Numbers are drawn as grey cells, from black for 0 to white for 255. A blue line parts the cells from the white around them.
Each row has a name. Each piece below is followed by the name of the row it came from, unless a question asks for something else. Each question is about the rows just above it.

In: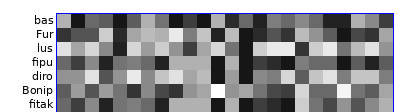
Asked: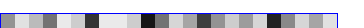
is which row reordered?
lus
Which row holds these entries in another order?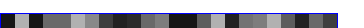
fipu
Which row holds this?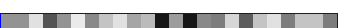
diro
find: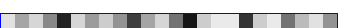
lus

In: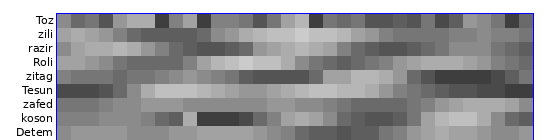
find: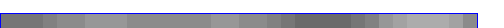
zafed
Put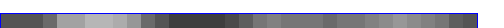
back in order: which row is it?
zitag
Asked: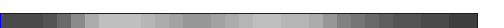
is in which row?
Tesun

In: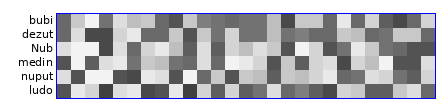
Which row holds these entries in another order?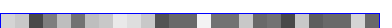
bubi
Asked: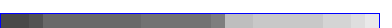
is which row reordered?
dezut
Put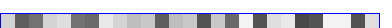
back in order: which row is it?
nuput
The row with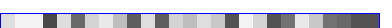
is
Nub
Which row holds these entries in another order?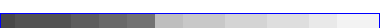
nuput
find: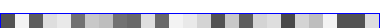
medin

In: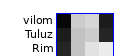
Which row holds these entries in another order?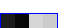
vilom
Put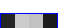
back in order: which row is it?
Tuluz
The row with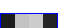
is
Tuluz
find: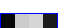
vilom
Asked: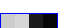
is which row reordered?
vilom
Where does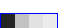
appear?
Rim

